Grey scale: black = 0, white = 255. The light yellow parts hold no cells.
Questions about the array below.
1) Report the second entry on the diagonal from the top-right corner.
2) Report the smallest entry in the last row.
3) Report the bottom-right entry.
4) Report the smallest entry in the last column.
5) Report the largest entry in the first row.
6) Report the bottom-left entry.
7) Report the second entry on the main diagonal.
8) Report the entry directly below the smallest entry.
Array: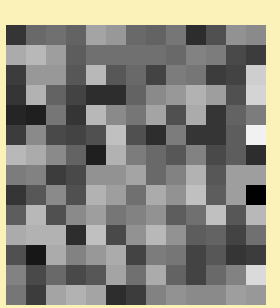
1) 73
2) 45
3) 152
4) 1
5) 164
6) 118
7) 184
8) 184
